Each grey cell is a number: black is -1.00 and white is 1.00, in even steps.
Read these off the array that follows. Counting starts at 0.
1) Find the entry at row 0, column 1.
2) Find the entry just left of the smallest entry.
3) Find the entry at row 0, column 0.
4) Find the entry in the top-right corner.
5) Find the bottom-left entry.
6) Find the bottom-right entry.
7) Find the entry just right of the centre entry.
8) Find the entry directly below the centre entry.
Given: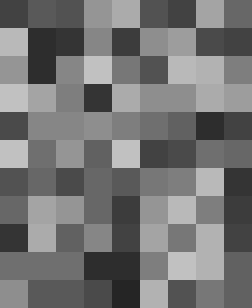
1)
-0.30
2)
-0.42
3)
-0.48
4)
-0.19
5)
0.11
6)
-0.24
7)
-0.48
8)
-0.30
